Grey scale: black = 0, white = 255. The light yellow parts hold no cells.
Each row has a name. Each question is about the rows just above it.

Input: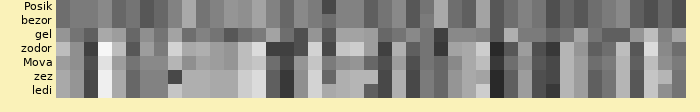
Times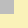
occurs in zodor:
4
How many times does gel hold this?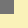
7
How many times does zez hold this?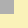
4
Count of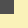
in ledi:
1

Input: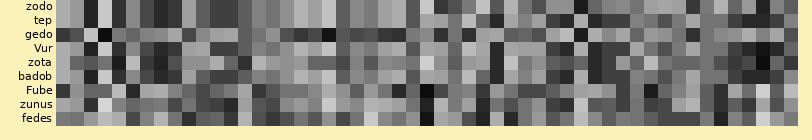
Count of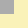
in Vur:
3
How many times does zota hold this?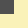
3
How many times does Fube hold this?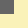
6
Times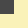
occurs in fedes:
5
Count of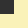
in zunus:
3
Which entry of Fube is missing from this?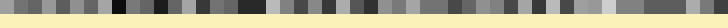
[108]

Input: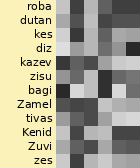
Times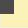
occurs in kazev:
1
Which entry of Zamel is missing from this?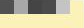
[176]
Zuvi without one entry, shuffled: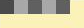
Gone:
[88]

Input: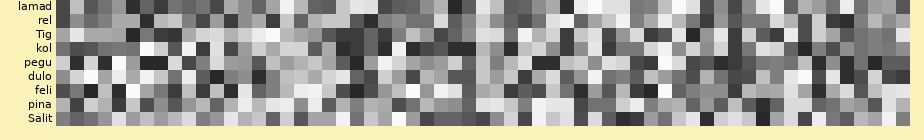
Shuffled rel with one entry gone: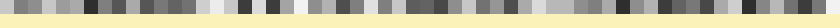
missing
[106]
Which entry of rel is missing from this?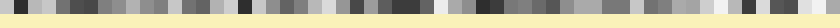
[134]
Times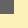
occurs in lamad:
7
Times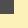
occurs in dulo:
4
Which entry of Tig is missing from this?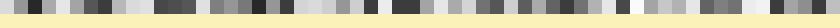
[53]
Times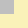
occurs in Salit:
1
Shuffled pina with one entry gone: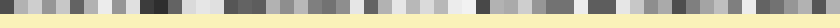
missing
[66]

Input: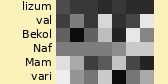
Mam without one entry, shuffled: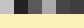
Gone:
[223]
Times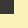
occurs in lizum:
3
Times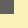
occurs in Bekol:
2
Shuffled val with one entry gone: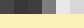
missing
[49]
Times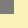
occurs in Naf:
4

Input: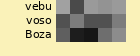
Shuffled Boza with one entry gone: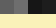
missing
[140]
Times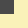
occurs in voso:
0
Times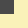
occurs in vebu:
1
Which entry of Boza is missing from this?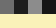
[95]
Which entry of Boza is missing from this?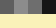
[29]
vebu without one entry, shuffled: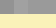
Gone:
[74]
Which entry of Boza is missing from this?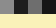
[95]

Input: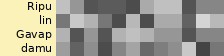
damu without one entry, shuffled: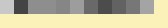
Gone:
[126]
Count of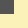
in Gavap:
3
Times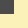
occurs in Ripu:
1
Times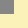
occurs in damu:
1

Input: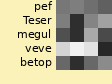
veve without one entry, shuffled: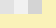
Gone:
[39]
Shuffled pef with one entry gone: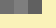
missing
[119]
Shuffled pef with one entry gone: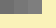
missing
[96]
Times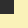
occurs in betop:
1
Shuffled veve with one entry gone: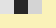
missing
[241]

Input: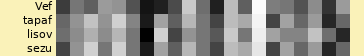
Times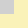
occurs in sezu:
2
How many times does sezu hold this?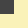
3
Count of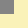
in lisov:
2
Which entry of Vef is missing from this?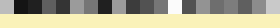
[75]
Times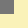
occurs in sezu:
3
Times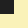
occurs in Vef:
2
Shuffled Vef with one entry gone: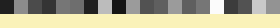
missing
[125]

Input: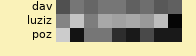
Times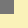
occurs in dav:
3
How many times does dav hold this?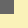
1
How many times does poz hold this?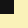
1
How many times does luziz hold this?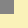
1
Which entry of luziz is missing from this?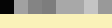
[189]
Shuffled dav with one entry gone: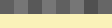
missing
[110]

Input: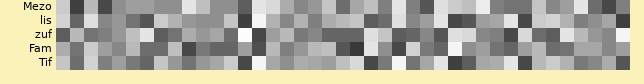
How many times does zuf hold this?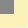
4
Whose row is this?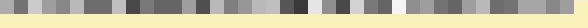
Fam
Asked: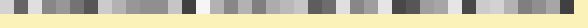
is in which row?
lis
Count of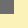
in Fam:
3
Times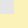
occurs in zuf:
2

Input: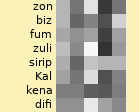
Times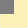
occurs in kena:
3
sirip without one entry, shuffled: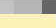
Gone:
[173]
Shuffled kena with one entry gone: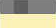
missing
[88]
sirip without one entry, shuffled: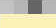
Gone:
[173]
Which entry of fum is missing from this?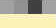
[167]
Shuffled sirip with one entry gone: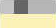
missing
[173]

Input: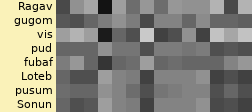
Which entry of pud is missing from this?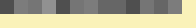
[87]
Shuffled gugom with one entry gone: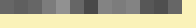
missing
[139]
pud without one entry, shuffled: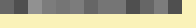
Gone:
[87]
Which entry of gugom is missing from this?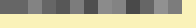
[95]
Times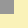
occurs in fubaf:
2

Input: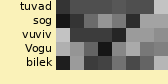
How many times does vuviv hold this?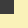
3
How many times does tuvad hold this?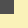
5

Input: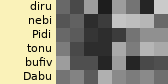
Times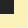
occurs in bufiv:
2
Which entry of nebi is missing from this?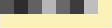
[196]
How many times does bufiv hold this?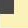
1
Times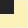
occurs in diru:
1
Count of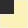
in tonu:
2
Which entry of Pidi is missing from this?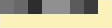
[53]
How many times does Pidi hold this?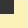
1

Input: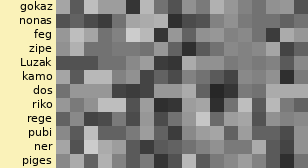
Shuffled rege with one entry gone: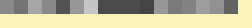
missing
[106]
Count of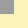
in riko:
2
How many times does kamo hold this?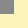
1
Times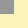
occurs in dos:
5

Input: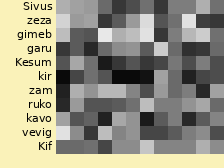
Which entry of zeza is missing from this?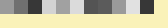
[62]
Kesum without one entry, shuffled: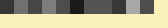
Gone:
[119]
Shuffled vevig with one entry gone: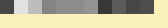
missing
[125]
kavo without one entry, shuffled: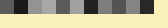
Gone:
[98]
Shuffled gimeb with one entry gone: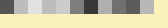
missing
[232]

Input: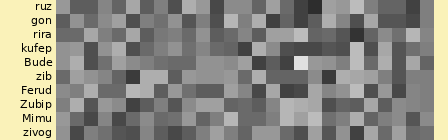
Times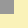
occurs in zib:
2
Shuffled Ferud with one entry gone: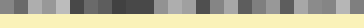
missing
[112]
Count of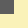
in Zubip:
4
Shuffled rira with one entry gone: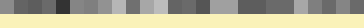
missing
[120]
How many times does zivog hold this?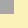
1

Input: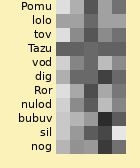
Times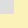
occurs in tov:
1
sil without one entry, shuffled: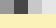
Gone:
[92]
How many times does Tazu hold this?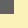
4
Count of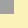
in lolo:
4
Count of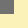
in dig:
0

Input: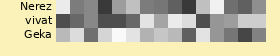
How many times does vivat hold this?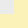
1
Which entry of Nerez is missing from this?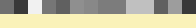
[235]
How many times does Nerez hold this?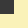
2
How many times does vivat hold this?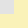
1

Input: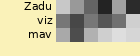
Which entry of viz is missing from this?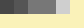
[112]
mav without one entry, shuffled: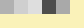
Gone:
[214]
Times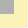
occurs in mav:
1
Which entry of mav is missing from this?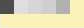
[169]
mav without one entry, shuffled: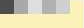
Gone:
[214]

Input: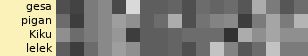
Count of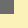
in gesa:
3
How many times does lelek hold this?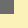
3
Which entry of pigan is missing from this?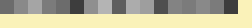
[115]
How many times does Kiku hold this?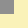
4

